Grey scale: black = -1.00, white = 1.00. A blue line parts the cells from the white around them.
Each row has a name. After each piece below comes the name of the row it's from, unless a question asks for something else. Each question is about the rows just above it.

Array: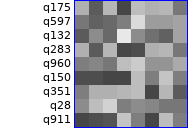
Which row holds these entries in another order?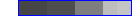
q150
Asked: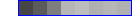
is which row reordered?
q351
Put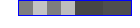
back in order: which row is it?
q150
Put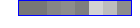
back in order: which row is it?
q28
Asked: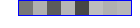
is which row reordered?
q175

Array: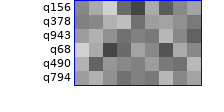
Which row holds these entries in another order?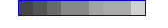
q68
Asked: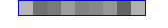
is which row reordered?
q490
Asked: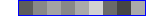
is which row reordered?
q156
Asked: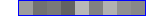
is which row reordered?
q943
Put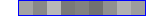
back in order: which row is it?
q794
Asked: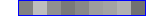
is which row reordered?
q378

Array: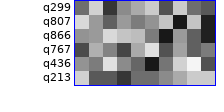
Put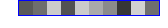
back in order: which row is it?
q299
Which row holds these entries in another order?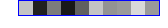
q807
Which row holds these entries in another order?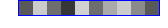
q213

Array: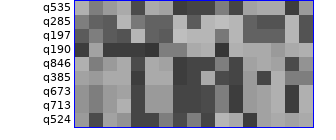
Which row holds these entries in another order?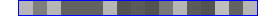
q285
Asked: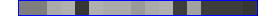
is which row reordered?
q190
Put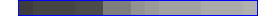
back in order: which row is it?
q846
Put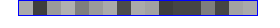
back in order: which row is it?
q535
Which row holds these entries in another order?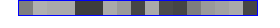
q385
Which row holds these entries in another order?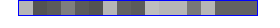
q197

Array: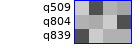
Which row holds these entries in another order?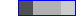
q839
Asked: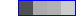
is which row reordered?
q804
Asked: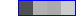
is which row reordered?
q804

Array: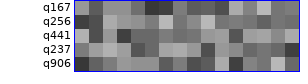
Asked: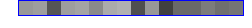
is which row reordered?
q441
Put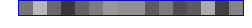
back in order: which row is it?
q906
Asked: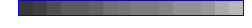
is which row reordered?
q167
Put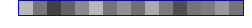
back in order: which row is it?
q256
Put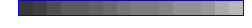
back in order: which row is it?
q906
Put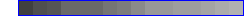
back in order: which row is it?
q237
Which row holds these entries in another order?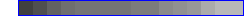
q256

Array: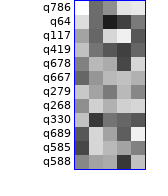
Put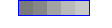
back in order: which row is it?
q279
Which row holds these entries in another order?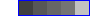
q419
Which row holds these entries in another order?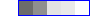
q786
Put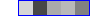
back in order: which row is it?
q678
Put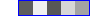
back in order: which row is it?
q689
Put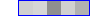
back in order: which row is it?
q268

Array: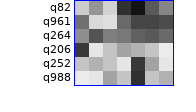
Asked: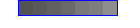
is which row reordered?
q264
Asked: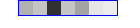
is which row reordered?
q988
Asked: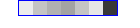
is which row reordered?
q206
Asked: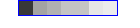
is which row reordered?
q206

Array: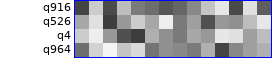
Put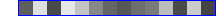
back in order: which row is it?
q916
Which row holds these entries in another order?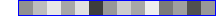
q526

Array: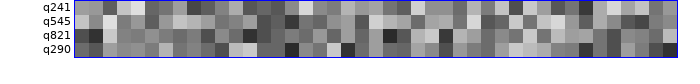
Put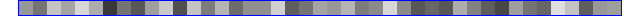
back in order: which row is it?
q241
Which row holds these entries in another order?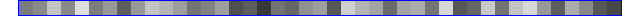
q545
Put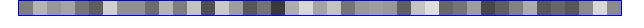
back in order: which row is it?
q241
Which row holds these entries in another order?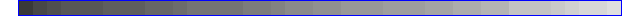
q241
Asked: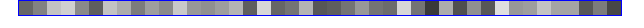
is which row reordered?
q241
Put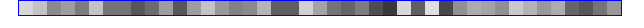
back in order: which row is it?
q241
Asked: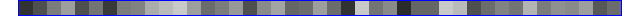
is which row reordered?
q290

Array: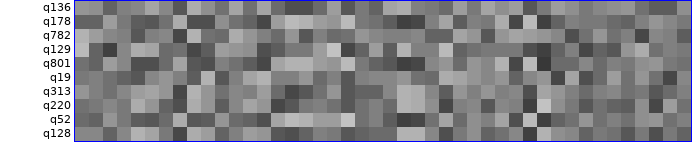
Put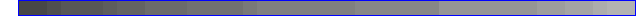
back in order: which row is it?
q313
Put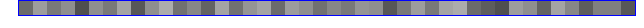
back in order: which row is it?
q136
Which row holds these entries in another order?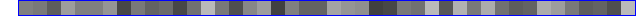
q178
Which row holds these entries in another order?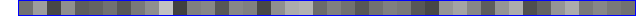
q220
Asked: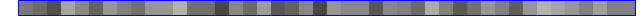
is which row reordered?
q313
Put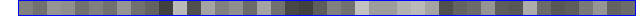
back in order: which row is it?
q52

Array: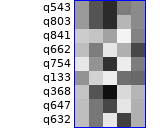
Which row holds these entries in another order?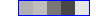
q647
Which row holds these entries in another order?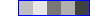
q632
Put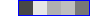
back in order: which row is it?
q647

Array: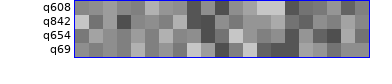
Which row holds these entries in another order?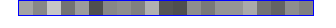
q842
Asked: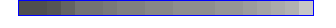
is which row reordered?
q842
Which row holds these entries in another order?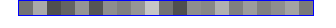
q654
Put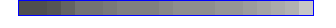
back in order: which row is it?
q654

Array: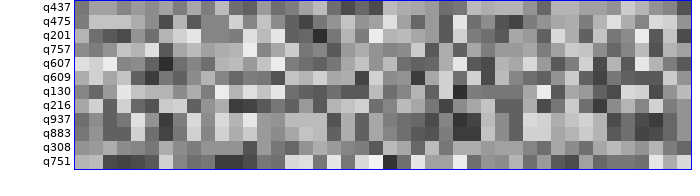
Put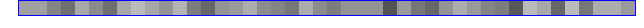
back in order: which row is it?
q308
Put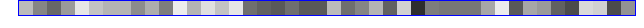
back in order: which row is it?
q130
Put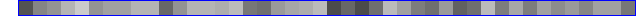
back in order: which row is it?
q437
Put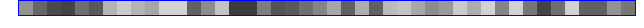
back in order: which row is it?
q883
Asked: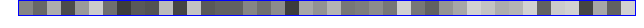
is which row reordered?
q216
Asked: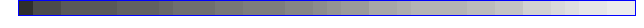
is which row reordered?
q201
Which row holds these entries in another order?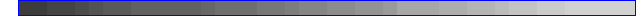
q883

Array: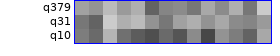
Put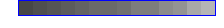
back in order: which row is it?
q10
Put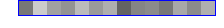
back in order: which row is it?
q379
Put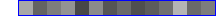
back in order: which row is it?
q10
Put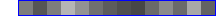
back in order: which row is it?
q10
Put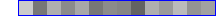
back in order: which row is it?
q379

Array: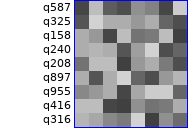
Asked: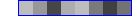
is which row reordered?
q158
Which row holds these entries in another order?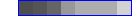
q325
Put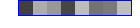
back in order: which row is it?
q158
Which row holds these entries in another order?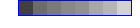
q316
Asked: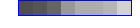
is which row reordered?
q897
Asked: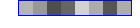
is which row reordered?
q897

